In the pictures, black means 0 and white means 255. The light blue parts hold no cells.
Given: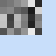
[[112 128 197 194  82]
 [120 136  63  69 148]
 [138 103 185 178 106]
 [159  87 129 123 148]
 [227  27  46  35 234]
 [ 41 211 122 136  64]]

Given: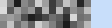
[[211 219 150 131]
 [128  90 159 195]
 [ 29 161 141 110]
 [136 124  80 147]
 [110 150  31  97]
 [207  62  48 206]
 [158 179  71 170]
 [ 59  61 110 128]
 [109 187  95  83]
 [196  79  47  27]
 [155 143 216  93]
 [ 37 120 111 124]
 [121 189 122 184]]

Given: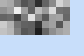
[[177 145 100 204 194]
 [169 160 107 178 183]
 [125 239  66 117 129]
 [ 84 158 124  98  86]
 [101  96 223  95  95]
 [ 46 187 137  50  29]
 [100 154  90 149 102]
 [138 218 161 161 142]
 [212 114 165  87 162]
 [185 108 103 172 173]]

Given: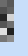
[[107  80  37  85 223 117]
 [ 87  97 211 110  32 141]]

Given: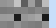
[[148 122 156 132]
 [153 125 158 127]
 [195 129  28 147]
 [ 94 132 151 132]
 [158 124 158 127]
 [106 135 167 123]
 [188 127  26 150]]

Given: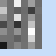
[[142 198 144  73 142 113  25]
 [111 111 110 114 113 112 110]
 [240  95 224  50 147  96 132]
 [112 108 112 110 111 111 113]
 [159  62 154 195 253 209 152]
 [108 114 109 109 107 108 108]]

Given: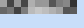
[[162 102]
 [ 68 117]
 [151  65]
 [ 70 124]
 [175 186]
 [151 198]
 [152 189]
 [ 85 176]
 [124 162]
 [135  84]
 [ 51  91]]
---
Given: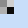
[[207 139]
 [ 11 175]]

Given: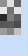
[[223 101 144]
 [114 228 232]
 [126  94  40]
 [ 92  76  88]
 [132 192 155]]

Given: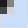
[[131  27]
 [213  73]]

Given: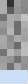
[[ 50 153 138 172]
 [ 94 146 135 173]
 [170 164 193 115]
 [170 110 174 154]
 [181 111 165 141]
 [141 170 162 170]
 [147 107 185 166]
 [181 158 187 116]
 [148 114 149 155]
 [112 168 144 163]]

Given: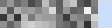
[[150 104 126  75  99 190 128  94 175 196  91  70 126 118]
 [ 89 174 151 159 136 160 217  97 150  97 108 243 119 176]
 [158  51 185 123 164 156 155 120  60 142 131 119 212  56]
 [100 136 196 208 194 185 170 119 106  82 147  49 184 143]]

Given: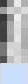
[[152 233 177  61]
 [209 197 217 159]
 [141 237 184  56]
 [168 225 188  67]
 [172 222 176  63]
 [163 227 173  63]
 [210 212 171 117]
 [218 208 190 118]
 [189 217 194  81]]

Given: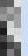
[[ 97 224  91]
 [169 142 132]
 [136 162 153]
 [210 161  65]
 [218 212  28]
 [128 224  72]
 [ 70  96  34]
 [127  76  48]]

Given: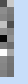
[[201  78]
 [123 141]
 [118 133]
 [ 78 193]
 [132 145]
 [144   7]
 [108 125]
 [166 253]
 [117 137]
 [114 133]
 [110 128]]

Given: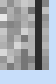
[[144 178 201 190  43 130 187]
 [175 145 179 115  43 191 138]
 [170 155 169 186  43 144 232]
 [131 141 175 154  43 158 148]
 [150 148 209 185  43 176 199]
 [145 180 121 176  43 167 184]
 [155 214 181 177  43 180 175]
 [182 169 119 179  43 160 216]
 [193 151 118 127  43 144 150]
 [123 158 118 155  43 140 171]]
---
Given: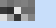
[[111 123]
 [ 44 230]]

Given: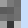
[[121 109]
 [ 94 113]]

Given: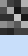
[[ 64  48]
 [166  20]]

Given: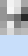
[[242 228]
 [246 217]]

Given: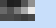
[[ 31  34]
 [ 82 122]]

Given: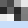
[[ 71 175]
 [ 97  40]]

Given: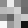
[[236 139]
 [190 209]]

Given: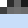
[[ 45  99]
 [107 112]]
